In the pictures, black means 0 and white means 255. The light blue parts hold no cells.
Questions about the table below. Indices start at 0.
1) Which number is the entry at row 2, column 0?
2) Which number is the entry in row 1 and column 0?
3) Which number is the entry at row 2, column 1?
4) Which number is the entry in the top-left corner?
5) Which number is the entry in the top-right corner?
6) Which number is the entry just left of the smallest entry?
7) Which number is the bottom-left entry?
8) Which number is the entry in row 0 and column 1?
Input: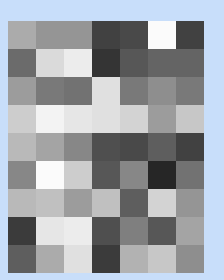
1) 156
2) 107
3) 121
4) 171
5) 65
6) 135
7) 94
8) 149

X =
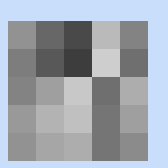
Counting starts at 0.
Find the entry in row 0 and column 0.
146
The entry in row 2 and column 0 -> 131
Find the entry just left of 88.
125
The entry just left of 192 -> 179
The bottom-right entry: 139
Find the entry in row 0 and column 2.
73
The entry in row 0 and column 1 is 103

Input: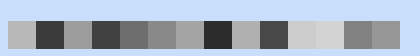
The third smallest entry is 65
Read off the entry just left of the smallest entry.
164
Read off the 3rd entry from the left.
156
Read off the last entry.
150

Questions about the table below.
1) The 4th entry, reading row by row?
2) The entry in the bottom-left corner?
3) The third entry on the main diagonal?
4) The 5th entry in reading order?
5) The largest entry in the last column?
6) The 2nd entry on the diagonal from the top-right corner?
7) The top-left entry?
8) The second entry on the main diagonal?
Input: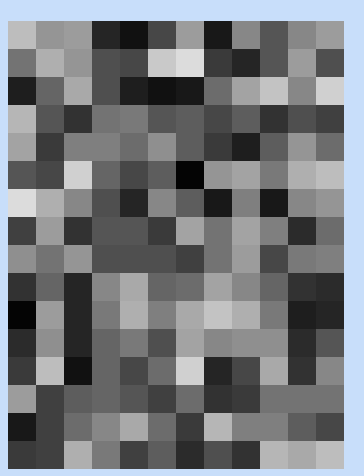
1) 37
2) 58
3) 169
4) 17
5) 208
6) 156
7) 189
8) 175

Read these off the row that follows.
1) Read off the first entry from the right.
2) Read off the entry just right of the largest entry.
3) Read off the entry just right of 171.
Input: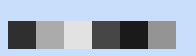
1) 148
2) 70
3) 226

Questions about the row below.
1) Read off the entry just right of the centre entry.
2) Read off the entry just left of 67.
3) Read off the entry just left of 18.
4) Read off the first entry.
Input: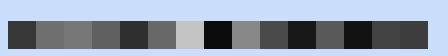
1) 135
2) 18
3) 89
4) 55

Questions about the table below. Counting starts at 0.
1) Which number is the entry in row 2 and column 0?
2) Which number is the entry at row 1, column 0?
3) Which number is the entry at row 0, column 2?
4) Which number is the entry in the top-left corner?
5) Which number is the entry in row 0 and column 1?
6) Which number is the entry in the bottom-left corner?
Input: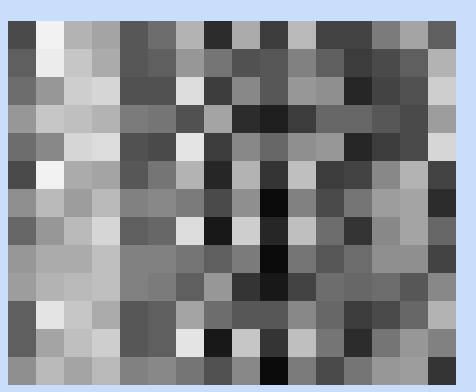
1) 109
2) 95
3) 179
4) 74
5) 242
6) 143

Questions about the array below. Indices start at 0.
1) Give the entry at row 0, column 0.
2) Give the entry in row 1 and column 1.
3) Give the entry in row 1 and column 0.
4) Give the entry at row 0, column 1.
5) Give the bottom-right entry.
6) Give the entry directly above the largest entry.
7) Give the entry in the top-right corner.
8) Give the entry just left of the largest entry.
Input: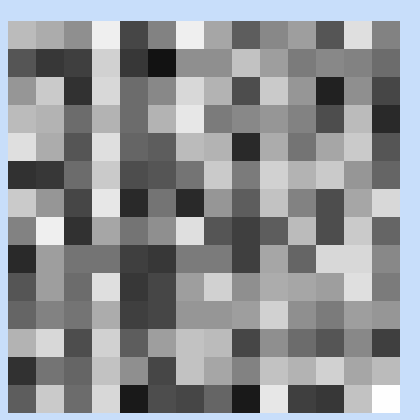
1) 187
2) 55
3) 85
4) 172
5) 254
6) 187
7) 130
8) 194
